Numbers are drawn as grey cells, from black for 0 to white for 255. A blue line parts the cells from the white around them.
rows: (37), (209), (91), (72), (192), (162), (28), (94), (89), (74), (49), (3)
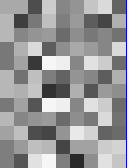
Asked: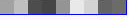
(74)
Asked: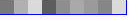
(72)

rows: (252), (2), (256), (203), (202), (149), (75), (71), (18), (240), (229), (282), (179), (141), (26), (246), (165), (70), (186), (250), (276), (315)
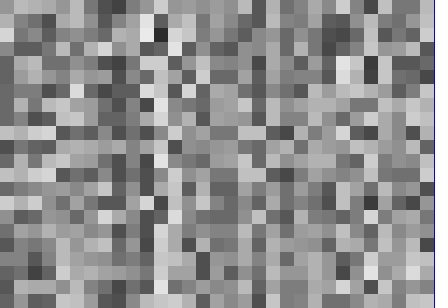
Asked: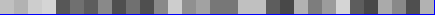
(240)
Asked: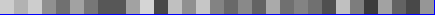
(26)
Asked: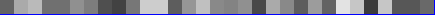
(202)

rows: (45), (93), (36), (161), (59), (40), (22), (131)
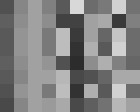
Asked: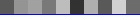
(161)
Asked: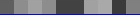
(93)

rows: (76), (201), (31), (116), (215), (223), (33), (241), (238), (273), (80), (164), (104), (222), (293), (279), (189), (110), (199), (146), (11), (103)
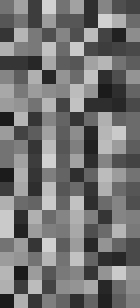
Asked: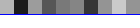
(146)
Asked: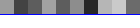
(273)
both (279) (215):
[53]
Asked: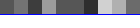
(201)
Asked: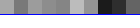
(33)
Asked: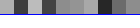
(11)
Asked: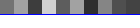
(164)

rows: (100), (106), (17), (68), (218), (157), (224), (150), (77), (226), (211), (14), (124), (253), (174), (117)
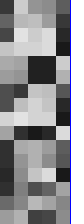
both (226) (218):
[163]
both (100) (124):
[140]
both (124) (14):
[140]
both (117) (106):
[156]
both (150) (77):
[211]

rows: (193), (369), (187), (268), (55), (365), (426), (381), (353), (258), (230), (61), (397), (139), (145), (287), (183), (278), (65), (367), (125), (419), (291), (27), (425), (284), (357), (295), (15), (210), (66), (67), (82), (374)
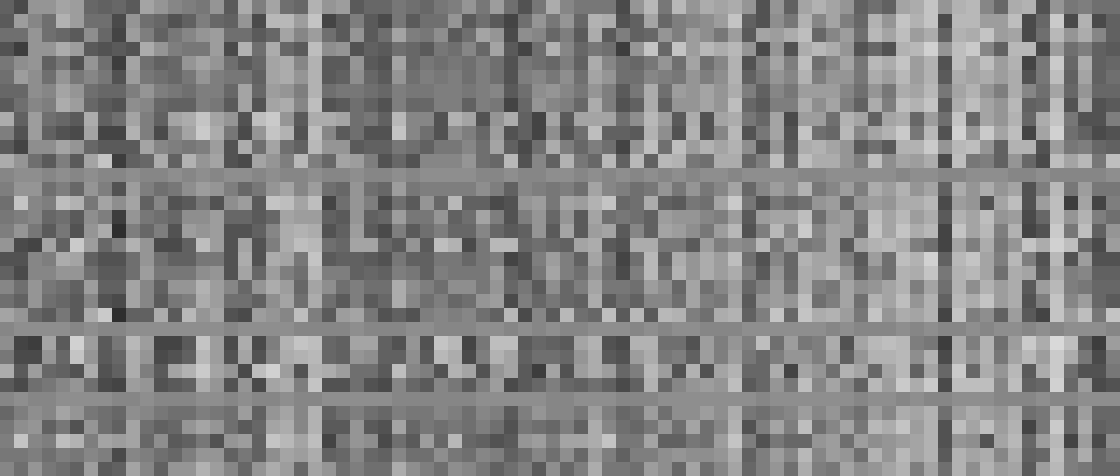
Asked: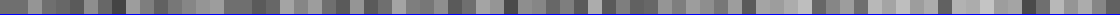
(187)
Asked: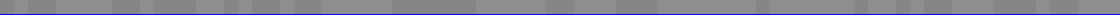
(15)
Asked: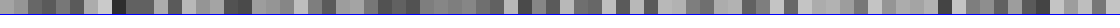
(291)
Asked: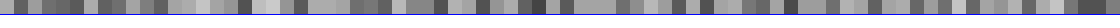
(353)

